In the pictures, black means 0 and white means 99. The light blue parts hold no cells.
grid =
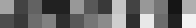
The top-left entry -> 64
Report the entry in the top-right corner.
68
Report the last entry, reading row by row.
94
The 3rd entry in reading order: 38
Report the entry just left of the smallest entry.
46
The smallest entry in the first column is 30
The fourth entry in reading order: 13
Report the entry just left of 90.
18

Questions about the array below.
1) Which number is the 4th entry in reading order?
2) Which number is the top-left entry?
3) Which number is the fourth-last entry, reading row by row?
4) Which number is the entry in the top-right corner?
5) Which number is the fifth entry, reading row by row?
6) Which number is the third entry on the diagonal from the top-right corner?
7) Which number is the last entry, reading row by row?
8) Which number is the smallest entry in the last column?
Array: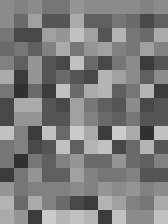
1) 46
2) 54
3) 75
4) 54
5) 46
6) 46
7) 75
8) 23

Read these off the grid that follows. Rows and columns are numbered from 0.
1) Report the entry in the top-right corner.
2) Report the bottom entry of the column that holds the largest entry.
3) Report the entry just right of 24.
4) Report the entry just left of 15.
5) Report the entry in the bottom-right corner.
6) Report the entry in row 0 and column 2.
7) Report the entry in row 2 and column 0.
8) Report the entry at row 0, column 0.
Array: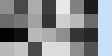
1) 11
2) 85
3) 90
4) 20
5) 32
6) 67
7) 1
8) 55

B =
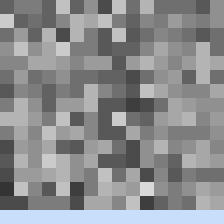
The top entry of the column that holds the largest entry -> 70
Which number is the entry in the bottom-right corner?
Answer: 65
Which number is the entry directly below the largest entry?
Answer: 24
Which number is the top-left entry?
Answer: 38
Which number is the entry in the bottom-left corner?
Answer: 29
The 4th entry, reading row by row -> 38
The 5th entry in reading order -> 75
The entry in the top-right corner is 56
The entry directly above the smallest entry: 29
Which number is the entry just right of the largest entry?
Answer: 56
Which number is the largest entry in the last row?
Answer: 75
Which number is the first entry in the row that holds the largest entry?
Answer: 20
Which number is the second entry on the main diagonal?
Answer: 38
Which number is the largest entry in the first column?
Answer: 79
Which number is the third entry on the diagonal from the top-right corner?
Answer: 43
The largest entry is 84
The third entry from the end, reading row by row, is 43
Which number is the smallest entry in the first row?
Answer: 29

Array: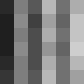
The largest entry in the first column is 21
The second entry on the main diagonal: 54
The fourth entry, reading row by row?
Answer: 71
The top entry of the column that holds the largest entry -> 67
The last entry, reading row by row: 62
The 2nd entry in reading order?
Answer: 49
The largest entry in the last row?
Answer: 71
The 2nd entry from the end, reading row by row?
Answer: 44
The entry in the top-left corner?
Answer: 16
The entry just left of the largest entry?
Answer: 39

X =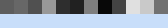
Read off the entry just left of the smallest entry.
49
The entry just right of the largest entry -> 78

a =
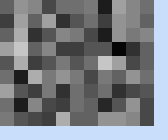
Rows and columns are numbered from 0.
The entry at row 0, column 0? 38
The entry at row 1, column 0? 24
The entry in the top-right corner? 43
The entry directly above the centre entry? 24
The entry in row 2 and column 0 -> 38
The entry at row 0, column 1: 57
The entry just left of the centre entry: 47
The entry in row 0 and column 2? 52
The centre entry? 33
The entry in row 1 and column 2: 38
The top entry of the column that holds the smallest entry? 62
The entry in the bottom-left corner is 47
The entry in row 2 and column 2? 19
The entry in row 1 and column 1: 62
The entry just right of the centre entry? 43
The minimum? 2
